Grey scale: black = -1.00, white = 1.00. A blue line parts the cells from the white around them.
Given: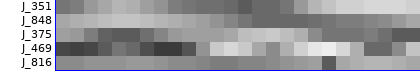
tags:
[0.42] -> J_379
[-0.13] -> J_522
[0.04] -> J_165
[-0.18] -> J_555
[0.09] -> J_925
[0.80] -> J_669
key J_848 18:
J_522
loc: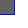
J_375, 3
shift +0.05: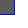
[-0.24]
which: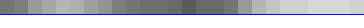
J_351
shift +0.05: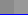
[0.14 0.25]

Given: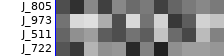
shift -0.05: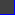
[-0.55]
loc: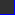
J_805, 1

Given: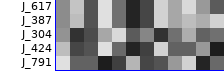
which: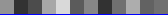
J_304
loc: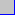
J_617, 1
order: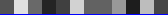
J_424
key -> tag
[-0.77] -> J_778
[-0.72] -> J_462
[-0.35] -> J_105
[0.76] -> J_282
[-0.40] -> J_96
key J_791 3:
J_778
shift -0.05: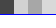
[-0.50  0.60  0.26  0.65]

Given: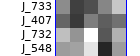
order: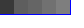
J_407
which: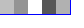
J_732

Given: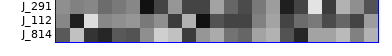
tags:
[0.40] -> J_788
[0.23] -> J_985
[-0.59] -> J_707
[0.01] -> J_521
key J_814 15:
J_788
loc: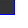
J_814, 2
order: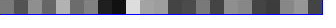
J_112
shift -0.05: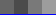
[-0.25 -0.46 -0.10  0.18]

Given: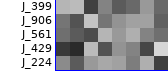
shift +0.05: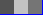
[-0.30  0.58 -0.03]
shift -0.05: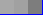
[ 0.27  0.21 -0.07]
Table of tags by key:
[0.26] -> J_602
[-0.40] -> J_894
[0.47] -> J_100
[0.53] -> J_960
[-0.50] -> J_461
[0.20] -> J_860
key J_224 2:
J_860
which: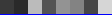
J_429
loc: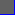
J_906, 7

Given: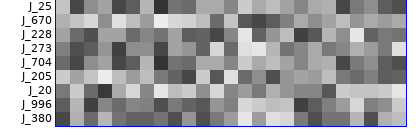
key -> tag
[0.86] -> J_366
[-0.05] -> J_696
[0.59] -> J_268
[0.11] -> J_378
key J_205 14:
J_378
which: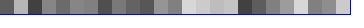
J_996
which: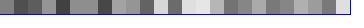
J_273
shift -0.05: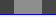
[-0.54  0.06  0.06 -0.49]
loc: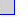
J_670, 9

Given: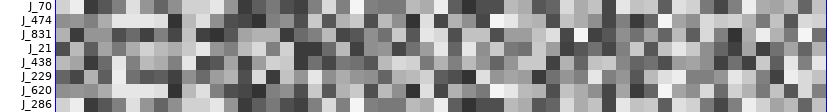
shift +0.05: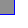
[0.17]
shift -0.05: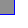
[0.07]
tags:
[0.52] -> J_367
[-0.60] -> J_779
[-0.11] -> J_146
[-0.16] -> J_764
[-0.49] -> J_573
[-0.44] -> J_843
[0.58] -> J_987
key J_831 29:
J_367
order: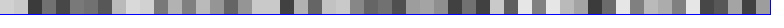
J_438
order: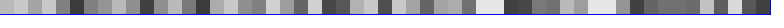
J_21
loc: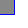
J_438, 40
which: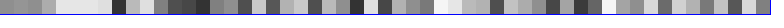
J_620

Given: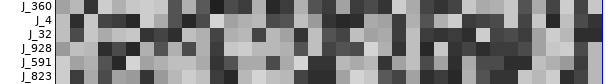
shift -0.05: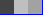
[-0.52  0.45  0.22]
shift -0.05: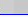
[0.56 0.51]

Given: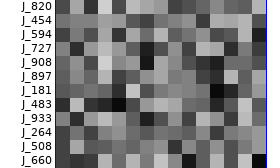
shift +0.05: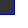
[-0.54]
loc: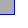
J_454, 11
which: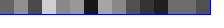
J_908
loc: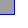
J_454, 3
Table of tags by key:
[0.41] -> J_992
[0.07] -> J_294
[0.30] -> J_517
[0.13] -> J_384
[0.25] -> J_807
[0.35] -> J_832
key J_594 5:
J_517

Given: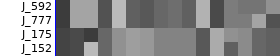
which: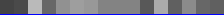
J_152
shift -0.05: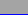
[0.24 0.24]
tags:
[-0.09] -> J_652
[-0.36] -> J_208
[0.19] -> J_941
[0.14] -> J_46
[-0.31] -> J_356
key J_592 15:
J_46
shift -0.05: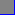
[-0.02]
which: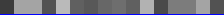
J_777

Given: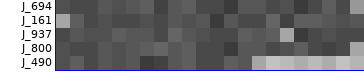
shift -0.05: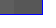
[-0.31 -0.37 -0.37]
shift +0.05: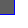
[-0.21]
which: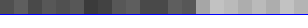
J_490
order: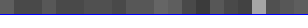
J_800
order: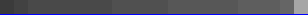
J_161
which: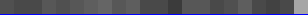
J_800

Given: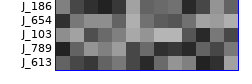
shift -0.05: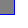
[-0.05]
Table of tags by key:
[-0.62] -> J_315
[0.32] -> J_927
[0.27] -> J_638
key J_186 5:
J_638
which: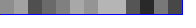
J_103
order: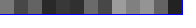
J_789
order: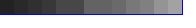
J_613
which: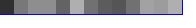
J_654

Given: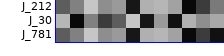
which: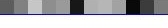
J_212
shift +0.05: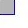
[0.48]
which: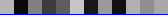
J_30
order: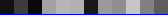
J_781
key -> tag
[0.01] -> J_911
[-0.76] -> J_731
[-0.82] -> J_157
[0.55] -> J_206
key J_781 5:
J_157

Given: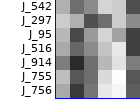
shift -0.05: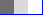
[-0.19  0.66  0.94]
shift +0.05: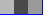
[ 0.49 -0.38  0.26]
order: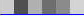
J_542

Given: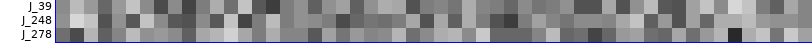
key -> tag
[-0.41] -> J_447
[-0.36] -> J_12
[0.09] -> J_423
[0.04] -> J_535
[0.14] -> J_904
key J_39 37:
J_12
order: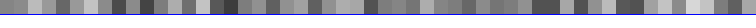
J_39

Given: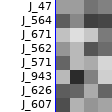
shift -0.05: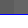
[-0.32 -0.26]
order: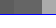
J_626
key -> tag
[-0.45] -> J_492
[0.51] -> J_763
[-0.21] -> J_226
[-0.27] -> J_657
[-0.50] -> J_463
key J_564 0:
J_657
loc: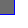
J_562, 3
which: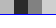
J_943
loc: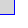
J_571, 3
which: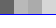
J_571

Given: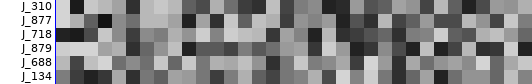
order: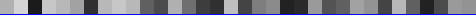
J_310
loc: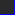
J_310, 20

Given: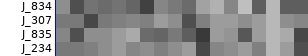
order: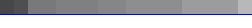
J_234
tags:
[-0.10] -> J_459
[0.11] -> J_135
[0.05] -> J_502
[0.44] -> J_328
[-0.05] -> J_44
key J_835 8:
J_44
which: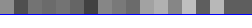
J_834
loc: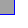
J_834, 10
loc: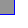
J_835, 12

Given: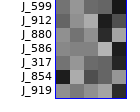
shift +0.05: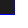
[-0.72]
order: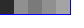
J_919
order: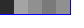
J_919
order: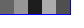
J_854
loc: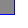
J_586, 0
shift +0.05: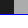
[-0.72  0.40]
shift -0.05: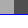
[ 0.30 -0.43]

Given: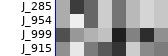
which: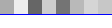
J_954
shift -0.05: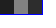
[-0.81 -0.03 -0.70]
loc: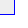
J_954, 1

